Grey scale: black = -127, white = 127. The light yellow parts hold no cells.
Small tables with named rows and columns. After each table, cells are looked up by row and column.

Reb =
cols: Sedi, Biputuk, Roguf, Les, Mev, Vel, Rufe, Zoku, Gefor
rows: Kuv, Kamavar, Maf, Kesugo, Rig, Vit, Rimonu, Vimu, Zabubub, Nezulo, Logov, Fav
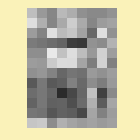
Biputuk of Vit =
25
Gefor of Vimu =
25
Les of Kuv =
57
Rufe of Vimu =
13
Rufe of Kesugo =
18
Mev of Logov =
-34
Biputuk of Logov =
-13
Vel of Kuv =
16
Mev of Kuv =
45
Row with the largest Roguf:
Rig

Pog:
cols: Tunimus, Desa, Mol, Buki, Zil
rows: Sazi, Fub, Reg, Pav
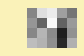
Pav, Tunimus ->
61
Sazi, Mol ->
108
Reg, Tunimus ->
7
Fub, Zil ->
25
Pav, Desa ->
50
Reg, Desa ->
53
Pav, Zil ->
48
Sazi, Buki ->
31
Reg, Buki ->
-96
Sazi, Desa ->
95
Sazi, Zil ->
-10

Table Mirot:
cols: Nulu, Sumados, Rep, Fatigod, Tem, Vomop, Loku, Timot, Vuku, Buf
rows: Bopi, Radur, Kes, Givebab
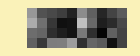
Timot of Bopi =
-89
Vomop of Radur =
64
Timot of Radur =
-97
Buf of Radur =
-54
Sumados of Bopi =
-45
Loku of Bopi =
-31
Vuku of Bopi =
-59
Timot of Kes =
-122
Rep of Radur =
-72
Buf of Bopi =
-36
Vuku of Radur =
-84
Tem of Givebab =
29
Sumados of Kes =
-26
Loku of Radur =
-23
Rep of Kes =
-81
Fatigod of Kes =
-97
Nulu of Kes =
-18
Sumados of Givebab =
-71
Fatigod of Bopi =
-65
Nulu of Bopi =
24
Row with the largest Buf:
Bopi

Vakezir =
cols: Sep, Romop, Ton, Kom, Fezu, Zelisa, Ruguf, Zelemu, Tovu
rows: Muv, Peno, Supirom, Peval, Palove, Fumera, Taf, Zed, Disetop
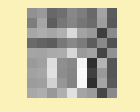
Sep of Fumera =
26
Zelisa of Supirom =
35
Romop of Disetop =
46
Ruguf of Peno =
-19
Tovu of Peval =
-47
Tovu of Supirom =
10
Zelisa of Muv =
-2
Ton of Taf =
96
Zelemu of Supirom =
-65
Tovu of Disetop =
9
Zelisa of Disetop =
36
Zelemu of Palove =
-59
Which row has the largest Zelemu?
Fumera

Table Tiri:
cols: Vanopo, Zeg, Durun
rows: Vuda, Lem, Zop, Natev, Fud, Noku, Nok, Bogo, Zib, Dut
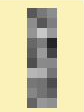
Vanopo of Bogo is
-8
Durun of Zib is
-31
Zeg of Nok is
48
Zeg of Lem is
-40
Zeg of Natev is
-2
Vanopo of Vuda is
-39
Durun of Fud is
-59
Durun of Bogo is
-50
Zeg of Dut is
23
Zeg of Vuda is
-7
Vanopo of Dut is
-27
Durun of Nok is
-10
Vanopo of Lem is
13
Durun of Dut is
15
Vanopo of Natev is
-23
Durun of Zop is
25
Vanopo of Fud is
-33
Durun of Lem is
-1
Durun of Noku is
8

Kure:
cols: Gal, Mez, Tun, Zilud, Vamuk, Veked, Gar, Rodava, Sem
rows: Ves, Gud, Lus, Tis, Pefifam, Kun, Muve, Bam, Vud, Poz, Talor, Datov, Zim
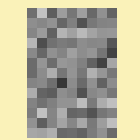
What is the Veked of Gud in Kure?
-45
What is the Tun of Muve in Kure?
46
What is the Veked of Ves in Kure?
31
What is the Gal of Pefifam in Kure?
9
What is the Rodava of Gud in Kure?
3
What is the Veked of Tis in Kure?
13
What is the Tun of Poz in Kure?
0
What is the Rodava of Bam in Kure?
-29
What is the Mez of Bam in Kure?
9
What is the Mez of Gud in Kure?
7
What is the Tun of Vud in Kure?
-34
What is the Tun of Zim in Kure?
47
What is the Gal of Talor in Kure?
-3
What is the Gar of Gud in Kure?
-7
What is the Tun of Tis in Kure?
-14
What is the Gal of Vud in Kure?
45
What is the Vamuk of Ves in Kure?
-9
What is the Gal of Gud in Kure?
14
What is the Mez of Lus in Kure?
27
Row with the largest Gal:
Tis

